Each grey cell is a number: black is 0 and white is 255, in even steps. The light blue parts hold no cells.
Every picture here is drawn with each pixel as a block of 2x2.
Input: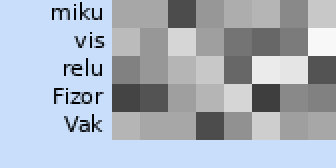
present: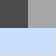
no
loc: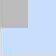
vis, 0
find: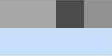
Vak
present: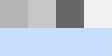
no

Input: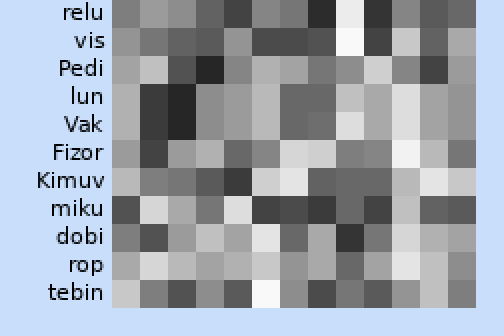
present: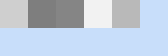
yes
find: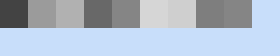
Fizor
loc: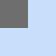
Vak, 7

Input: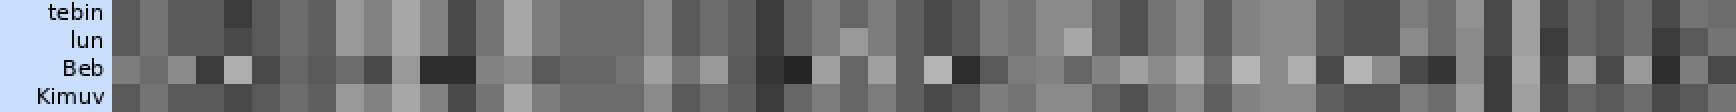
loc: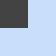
Beb, 51
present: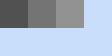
no
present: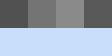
no
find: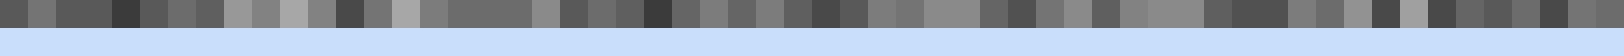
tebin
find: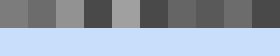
tebin
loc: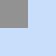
tebin, 48

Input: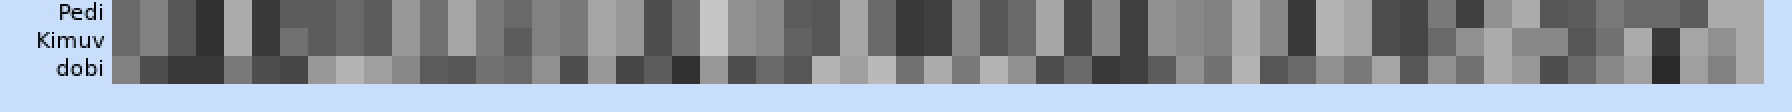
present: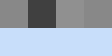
yes
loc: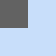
Kimuv, 24

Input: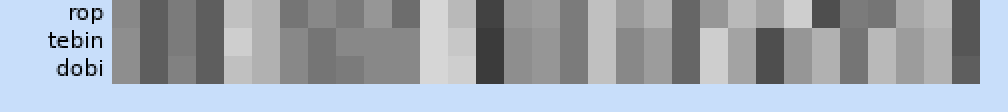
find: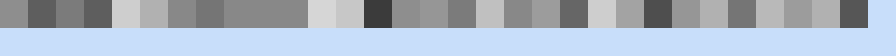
tebin
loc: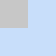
tebin, 12
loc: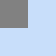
dobi, 2

